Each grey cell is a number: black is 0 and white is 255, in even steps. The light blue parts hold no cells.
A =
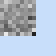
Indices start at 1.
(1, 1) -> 159
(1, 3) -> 190
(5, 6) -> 128
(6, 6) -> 166
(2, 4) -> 153
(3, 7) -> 151
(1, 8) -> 146
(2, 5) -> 119
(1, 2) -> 205
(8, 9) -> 217
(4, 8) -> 147
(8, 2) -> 106
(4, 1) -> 182
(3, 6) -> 138
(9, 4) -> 175
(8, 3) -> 100
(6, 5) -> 141
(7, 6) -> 123
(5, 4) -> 166
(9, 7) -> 155
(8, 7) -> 118
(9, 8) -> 182
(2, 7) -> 158
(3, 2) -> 171
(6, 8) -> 173

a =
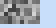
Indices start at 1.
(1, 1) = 175
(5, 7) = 167
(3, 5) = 79
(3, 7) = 116
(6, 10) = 126
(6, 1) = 120
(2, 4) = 64
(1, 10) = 113
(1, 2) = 91
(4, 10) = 142
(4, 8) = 110
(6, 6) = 72
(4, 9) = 212
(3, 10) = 162
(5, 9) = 150
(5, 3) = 77
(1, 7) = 79

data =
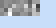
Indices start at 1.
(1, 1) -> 126
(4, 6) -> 151
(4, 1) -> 137
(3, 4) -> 146
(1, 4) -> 131
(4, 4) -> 124
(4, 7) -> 146
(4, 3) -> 253
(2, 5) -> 156
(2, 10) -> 63
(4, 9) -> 192
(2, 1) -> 124

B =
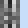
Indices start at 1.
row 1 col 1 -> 83
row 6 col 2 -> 93
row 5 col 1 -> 101
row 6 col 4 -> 146
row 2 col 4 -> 197
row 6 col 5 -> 111
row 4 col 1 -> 118
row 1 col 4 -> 216
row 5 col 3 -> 95
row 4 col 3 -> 73

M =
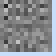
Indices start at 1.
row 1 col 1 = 140
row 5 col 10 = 116
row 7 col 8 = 95
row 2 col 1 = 122
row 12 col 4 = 117
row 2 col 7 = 113
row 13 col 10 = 125
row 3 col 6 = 146
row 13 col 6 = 132
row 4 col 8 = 115
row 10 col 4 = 128
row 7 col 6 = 107
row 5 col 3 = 154
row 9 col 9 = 152
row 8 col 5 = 105
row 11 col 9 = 150
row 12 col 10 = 127
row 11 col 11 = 90
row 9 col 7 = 163
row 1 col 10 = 129
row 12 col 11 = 152
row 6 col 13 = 132
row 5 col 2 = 51
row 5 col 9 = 152
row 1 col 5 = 94
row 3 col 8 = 173
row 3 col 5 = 89
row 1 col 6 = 123
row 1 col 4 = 121
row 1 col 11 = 159
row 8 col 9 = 127
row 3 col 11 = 173
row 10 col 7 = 137
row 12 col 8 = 155

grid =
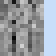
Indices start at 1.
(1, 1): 106
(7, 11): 133
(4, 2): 116
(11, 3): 159
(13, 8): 100
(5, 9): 120
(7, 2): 164
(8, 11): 150
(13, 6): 149
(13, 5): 156
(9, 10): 111
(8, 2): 134
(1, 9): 144
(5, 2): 135
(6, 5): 162
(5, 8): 148
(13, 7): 173
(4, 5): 164
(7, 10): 131
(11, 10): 119
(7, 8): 135
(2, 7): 145
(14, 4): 114
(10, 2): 162
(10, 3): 136
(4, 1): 135
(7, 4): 127
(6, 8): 95
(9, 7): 173
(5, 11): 175
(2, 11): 193
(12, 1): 138
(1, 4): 21
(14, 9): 132
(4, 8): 164
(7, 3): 126
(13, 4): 65
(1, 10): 123

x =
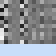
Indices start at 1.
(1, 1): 146
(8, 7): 77
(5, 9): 114
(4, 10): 128
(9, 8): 111
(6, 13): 109
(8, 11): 114
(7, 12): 130
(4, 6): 43
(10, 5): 123
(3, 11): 104
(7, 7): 169
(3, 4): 116
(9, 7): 148
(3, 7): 157
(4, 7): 181
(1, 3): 147
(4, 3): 150
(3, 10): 129
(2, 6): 225
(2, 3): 116
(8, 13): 127
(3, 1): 23
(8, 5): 121
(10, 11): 152
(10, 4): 127
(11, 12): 112
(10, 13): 129
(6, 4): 128
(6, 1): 144
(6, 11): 84
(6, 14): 97
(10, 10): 123
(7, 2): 198
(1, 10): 127

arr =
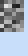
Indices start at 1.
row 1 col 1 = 66
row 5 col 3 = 130
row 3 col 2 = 128
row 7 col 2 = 69
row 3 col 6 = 163
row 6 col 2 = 184
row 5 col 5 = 97
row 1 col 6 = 108
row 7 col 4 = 163
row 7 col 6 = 141
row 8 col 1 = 59
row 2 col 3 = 196

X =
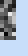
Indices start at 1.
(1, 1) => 32
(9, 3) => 110
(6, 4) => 195
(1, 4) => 37
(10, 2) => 70
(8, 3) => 93
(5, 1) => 71
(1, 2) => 138
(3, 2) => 87
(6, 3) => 129
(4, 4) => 179
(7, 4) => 117
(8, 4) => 44

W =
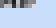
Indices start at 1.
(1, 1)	118
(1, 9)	134
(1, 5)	194
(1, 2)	73
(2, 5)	178
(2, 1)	115
